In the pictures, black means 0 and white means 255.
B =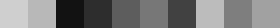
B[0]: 207
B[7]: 188
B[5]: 119
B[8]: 126

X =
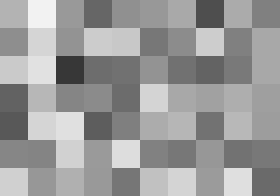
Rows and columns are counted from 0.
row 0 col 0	179
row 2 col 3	109
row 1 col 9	168
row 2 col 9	168
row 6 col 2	176
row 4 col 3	93
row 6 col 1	151
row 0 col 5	152
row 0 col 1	242
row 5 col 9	120
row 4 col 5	172
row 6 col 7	155
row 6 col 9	106
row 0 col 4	144
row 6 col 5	193
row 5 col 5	129
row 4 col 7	114
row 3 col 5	212
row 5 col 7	151
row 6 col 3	153
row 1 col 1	213
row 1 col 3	204

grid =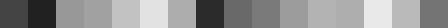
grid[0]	68
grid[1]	33
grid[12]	174
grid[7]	43

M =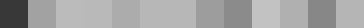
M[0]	56
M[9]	194
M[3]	185
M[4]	172

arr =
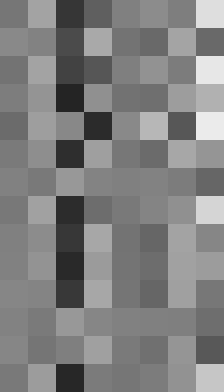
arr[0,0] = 118
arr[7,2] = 44
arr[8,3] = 167
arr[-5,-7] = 147
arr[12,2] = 127
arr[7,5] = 132
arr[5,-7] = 142
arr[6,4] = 128
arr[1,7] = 105
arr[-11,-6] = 36
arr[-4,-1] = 119
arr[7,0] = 120
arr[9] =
[129, 147, 41, 155, 116, 109, 161, 156]
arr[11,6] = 127
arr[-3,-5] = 134
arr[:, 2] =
[54, 75, 66, 36, 136, 46, 152, 44, 55, 41, 56, 152, 127, 39]
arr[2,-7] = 163
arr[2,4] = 127
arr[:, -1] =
[222, 105, 231, 177, 235, 149, 102, 213, 134, 156, 119, 110, 88, 198]
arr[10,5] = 102
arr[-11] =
[125, 148, 36, 144, 114, 111, 157, 177]
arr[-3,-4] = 129
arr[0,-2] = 126
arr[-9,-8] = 122
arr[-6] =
[128, 140, 55, 167, 115, 102, 163, 134]
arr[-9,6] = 167
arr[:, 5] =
[140, 105, 146, 111, 183, 107, 130, 132, 102, 109, 102, 128, 112, 124]

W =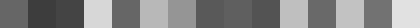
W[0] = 102
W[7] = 89
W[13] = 114
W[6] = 149

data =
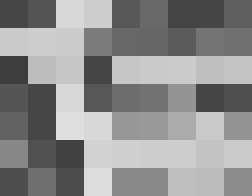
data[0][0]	70
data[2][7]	191
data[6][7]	188
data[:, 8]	[95, 113, 196, 79, 147, 203, 140]
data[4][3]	216
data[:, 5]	[105, 102, 202, 114, 153, 205, 136]
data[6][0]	78
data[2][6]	204
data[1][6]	91
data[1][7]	116
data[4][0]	98
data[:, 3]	[205, 123, 69, 87, 216, 210, 220]
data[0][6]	68
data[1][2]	204

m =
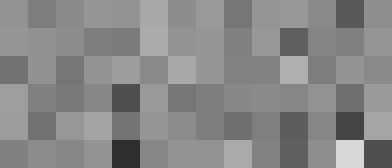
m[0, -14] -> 147
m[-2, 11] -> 134
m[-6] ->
[147, 125, 138, 149, 147, 168, 141, 153, 118, 149, 152, 137, 88, 142]
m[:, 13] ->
[142, 149, 138, 155, 165, 79]
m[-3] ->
[158, 128, 121, 136, 79, 153, 118, 126, 136, 138, 134, 146, 111, 155]
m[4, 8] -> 112
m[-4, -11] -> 147
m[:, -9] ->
[168, 171, 137, 153, 149, 135]
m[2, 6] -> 169
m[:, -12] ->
[138, 141, 118, 121, 151, 135]
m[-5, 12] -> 128
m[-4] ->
[114, 145, 118, 147, 157, 137, 169, 150, 130, 130, 175, 125, 148, 138]
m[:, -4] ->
[152, 95, 175, 134, 93, 96]
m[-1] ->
[129, 139, 135, 147, 47, 135, 147, 146, 170, 131, 96, 143, 215, 79]
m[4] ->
[156, 113, 151, 164, 116, 149, 139, 126, 112, 127, 93, 134, 69, 165]
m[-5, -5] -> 151
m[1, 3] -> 125
